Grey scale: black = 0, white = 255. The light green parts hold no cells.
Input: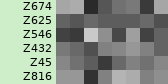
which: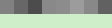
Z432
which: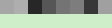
Z674

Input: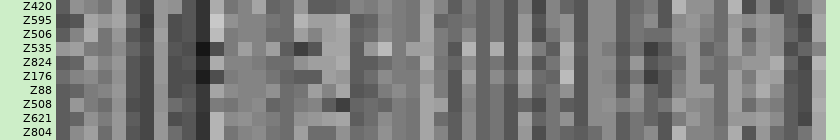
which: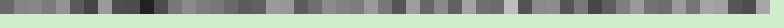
Z176
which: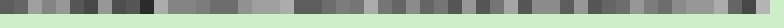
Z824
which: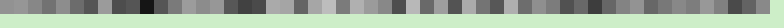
Z535
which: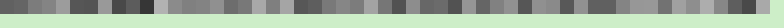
Z88
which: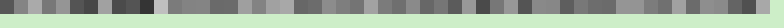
Z506
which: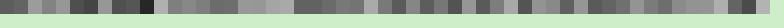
Z824

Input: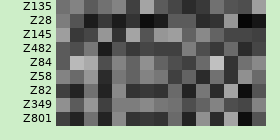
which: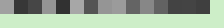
Z145
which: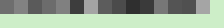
Z135
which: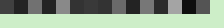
Z82
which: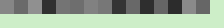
Z58

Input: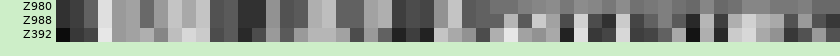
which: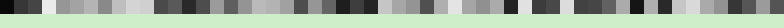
Z392
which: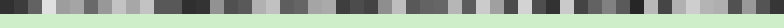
Z988

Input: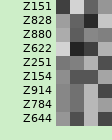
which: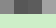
Z154
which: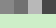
Z914
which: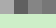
Z880

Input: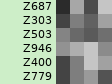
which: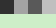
Z687
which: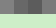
Z503
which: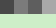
Z303

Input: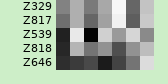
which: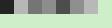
Z818
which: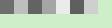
Z817
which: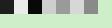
Z539

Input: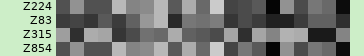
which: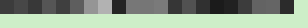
Z83
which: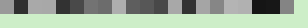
Z315
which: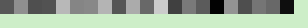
Z854
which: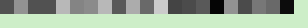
Z224

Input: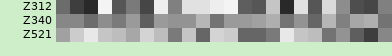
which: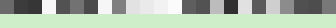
Z312
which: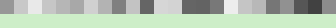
Z521
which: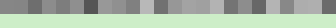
Z340

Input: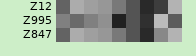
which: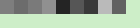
Z995
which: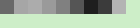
Z12
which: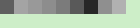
Z847

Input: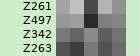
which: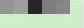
Z497
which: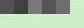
Z263

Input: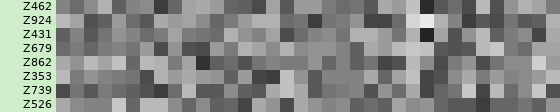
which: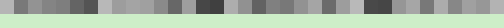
Z353
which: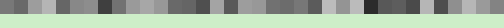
Z462
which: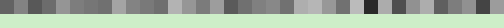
Z431

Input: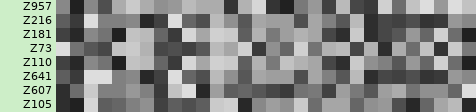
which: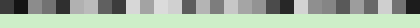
Z110
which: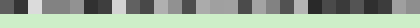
Z216
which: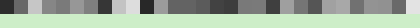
Z607
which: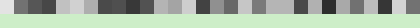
Z73

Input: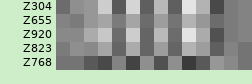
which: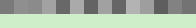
Z823
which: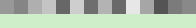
Z920
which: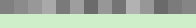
Z655
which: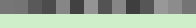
Z768

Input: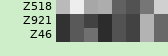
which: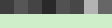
Z921
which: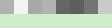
Z518
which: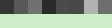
Z46

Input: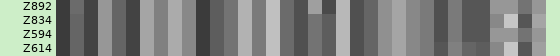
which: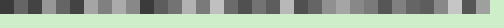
Z614
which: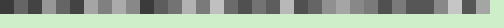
Z834
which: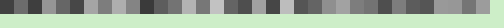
Z892
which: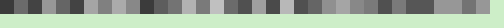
Z892
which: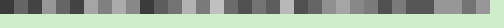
Z594

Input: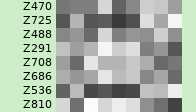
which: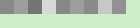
Z488
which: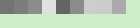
Z470
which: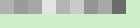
Z686
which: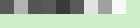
Z725
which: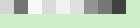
Z810
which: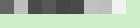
Z536

